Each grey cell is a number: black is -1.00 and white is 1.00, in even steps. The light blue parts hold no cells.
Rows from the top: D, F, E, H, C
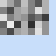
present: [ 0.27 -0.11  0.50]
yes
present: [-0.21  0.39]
no
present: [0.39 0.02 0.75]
yes
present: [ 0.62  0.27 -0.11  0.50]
yes
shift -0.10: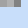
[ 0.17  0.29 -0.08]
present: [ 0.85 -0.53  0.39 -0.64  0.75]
no

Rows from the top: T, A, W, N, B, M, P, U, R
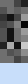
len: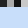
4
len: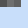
3
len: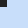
1
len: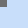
1

